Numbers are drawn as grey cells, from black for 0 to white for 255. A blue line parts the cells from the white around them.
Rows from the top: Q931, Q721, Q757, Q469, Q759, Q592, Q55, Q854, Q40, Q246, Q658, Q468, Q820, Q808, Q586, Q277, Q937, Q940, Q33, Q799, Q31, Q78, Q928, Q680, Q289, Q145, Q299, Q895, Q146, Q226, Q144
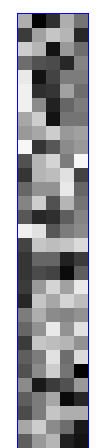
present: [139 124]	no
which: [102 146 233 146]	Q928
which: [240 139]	Q55
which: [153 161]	Q40
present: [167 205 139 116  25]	no
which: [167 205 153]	Q40

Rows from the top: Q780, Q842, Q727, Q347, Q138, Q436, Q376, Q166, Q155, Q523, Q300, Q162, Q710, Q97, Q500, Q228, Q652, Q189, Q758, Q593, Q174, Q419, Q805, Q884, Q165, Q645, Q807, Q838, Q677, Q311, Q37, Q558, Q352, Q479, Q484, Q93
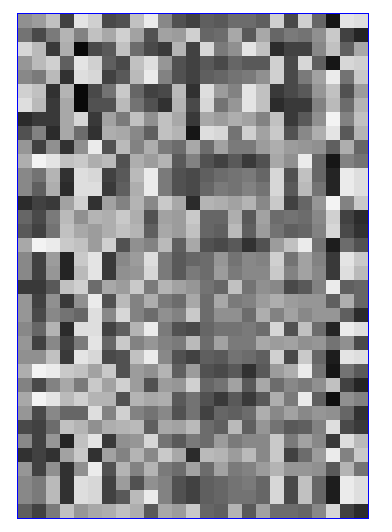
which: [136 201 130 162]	Q758
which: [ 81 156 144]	Q645
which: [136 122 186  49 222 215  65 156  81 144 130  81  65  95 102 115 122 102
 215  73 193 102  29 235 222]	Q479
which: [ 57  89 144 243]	Q166
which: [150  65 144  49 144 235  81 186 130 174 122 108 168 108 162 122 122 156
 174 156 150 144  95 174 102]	Q523
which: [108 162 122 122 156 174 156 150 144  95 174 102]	Q523
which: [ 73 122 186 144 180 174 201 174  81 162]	Q500

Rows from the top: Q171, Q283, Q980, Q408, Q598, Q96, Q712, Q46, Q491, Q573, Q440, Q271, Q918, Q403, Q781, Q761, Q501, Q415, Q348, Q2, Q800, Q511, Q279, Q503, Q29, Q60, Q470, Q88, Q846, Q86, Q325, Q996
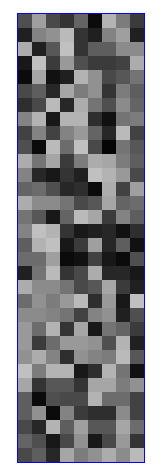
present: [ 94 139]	yes
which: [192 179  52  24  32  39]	Q761
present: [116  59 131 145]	no
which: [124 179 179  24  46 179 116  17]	Q60

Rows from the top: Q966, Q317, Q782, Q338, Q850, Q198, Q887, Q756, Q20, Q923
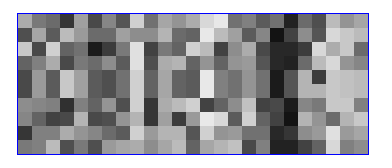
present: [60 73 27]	no
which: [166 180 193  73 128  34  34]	Q923
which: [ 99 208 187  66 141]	Q782
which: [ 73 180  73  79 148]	Q756
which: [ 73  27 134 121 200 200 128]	Q887
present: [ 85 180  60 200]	yes

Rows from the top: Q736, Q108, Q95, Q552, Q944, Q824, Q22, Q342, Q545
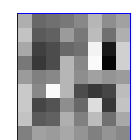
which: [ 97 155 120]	Q108
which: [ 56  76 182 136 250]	Q552
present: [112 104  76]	no
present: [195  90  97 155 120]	yes

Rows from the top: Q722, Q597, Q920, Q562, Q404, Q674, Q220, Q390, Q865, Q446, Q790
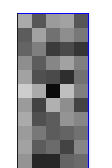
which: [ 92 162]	Q597
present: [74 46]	yes
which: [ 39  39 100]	Q790
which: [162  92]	Q446

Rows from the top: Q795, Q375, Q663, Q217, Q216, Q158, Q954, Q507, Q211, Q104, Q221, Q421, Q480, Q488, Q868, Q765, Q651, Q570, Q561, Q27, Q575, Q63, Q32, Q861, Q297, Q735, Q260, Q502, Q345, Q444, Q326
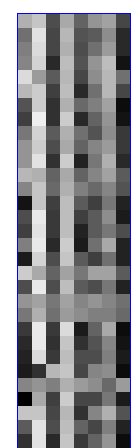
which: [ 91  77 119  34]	Q27
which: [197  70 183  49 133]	Q345
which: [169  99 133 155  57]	Q104
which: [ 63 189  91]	Q488

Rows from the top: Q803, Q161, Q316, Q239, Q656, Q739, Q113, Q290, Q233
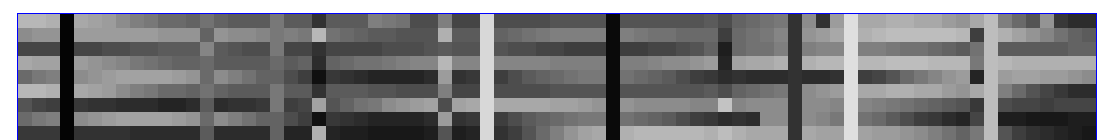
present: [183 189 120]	no
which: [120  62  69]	Q113
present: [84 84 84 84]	yes

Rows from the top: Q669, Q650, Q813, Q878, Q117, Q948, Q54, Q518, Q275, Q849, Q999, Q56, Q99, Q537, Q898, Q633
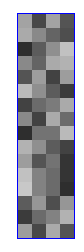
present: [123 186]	no
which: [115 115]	Q275
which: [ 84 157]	Q117
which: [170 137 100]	Q650

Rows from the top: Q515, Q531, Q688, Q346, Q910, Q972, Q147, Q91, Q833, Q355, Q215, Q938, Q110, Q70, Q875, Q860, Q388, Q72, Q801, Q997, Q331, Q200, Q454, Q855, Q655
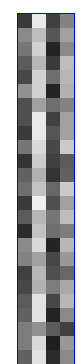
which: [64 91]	Q215
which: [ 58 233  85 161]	Q833
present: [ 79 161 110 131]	yes

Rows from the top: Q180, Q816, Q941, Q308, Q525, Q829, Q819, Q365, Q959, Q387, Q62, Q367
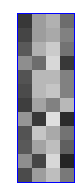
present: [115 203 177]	no
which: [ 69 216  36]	Q62
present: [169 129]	yes
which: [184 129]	Q525
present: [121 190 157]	no
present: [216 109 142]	no
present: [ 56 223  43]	yes

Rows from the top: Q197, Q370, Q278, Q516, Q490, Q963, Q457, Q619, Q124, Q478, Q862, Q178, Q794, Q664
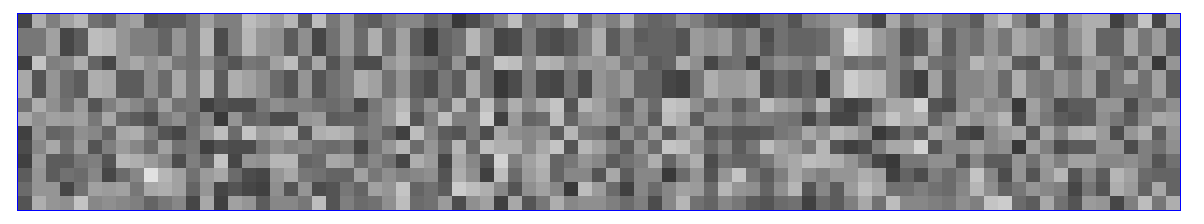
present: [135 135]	yes
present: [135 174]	yes
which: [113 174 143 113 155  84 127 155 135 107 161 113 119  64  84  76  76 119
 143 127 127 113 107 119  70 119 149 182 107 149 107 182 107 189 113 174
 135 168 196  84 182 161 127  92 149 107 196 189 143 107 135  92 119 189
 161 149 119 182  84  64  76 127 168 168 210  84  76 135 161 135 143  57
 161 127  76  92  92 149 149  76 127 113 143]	Q457
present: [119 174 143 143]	no
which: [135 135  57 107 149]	Q178

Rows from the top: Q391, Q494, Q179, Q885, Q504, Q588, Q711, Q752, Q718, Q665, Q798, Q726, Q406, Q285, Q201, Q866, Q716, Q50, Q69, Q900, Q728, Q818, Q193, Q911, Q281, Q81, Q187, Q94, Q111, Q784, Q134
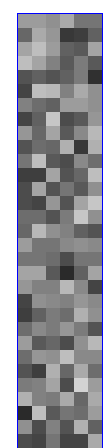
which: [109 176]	Q818
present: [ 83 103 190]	yes
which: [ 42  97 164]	Q69
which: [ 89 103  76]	Q911
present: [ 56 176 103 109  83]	no

